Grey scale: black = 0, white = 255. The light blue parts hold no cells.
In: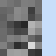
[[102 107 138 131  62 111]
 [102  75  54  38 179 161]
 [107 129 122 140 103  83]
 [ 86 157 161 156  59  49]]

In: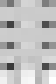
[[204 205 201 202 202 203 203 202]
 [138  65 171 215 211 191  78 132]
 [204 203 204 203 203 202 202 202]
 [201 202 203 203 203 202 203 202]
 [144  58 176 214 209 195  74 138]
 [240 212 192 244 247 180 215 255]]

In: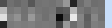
[[186 119 126 113 131 117 113 117  84  91 183 120 109 121 115]
 [ 37 122 127 124 128 120 122 120  68 152 109 129  99 126 121]]

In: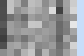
[[ 78 195 144 161 181 168 152 218  66 159 213]
 [ 88 158 145 133 199 197 139 151 106 128 230]
 [ 61 117 139 116 145 164 151 139  98 166 142]
 [141 158 127 178 197 120 179 137 119 159 187]]

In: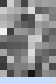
[[203 180 172 154 219  93 108 130]
 [185 169 113  96  82 158 146 160]
 [124 105 107 111 200 205  88 119]
 [164 103 112 126 220 117 103  86]
 [ 56 114 128 126 145  66 164  73]]

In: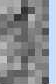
[[181 144 166  52  86 149 126]
 [124  98 104 102 155 120 144]
 [143 154 102  97 122 146 125]
 [151 143 116 109  88 139  95]
 [165 151 171 112 173 126 124]
 [ 94 104 132 126 171 145  73]]

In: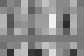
[[138 125 149 183  93 127 164 173 139 130 150 132]
 [181  84 140 147 133 159 159 241 132  44 181 129]
 [123 121 124 123 115 120 122 126 121 121 121 120]
 [135  48 184 191  56  46 143 219 146 119  57 134]]
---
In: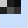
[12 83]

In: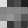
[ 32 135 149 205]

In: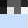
[ 38 100]

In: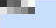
[247 138]

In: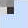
[138 214]

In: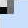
[118   8]

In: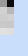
[ 12 209]
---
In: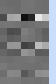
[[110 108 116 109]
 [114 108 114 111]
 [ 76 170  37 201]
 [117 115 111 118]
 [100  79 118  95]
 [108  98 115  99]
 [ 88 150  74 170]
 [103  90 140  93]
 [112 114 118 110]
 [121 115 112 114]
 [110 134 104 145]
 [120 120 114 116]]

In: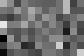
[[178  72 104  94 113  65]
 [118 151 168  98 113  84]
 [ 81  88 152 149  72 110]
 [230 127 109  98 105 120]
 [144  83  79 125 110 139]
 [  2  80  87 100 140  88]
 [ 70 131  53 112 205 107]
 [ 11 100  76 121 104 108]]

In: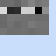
[[108 102 131 123]
 [218  44 205 143]
 [107 115 111 110]
 [105 106 122 115]
 [115 110 108 113]]

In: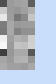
[[ 80 161  95]
 [202 150 176]
 [231 119 197]
 [125 153 157]
 [121 130 145]
 [238 177 205]
 [248 196 208]
 [ 62 169  88]
 [165 177 149]
 [171 160 167]]

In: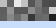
[[190 233  85  77]
 [ 94  88 140  94]
 [ 97 107  56 108]]

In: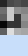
[[ 37  82]
 [110 142]
 [ 95  52]
 [  7  52]
 [ 95 172]]

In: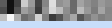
[[ 91  64 154 133 145 106 144 153]
 [ 76  82 139 147 188 107 152 164]
 [191 175 126 128  85 167 121 127]]

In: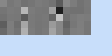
[[135 124 117 120  91 124 120]
 [117 120 123 118  30 113 119]
 [113 119 121 120 194 121 123]
 [ 94 110 121 119 135 119 118]
 [105 115 123 121 135 125 118]]
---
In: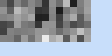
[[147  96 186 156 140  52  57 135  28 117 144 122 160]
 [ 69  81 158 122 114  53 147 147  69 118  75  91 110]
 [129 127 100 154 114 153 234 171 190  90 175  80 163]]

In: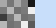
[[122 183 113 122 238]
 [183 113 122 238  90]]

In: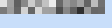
[[122 156 102 210 102 216 161 159  78 134  96  48 152 103 106]]

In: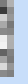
[[ 59 141]
 [169 120]
 [238 175]
 [ 99 129]
 [218 150]]

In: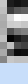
[[191  61  88  97]
 [170 204 207 198]
 [192   4  24  44]
 [170  69  11  16]]

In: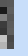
[[ 25  94]
 [ 60  91]
 [197  71]]

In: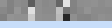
[[136 129 149 134 223 143 139 139 192 117 130 137 147 139 139 138]]

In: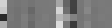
[[200 118 114 119 104 120 121 121 212 111  64 118 135 117 121 122]
 [171 116 115 123 105 121 121 118 218 118  58 118 132 117 119 121]]
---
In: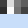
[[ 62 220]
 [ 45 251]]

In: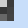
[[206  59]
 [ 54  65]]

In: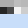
[[172 172]
 [ 37  73]]

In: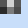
[[ 84 209]
 [ 42 123]]

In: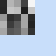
[[ 40 181]
 [ 38 197]]

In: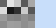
[[100 228]
 [220  24]]

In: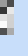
[[154  76]
 [ 54 231]]

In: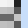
[[243 239]
 [195 191]]
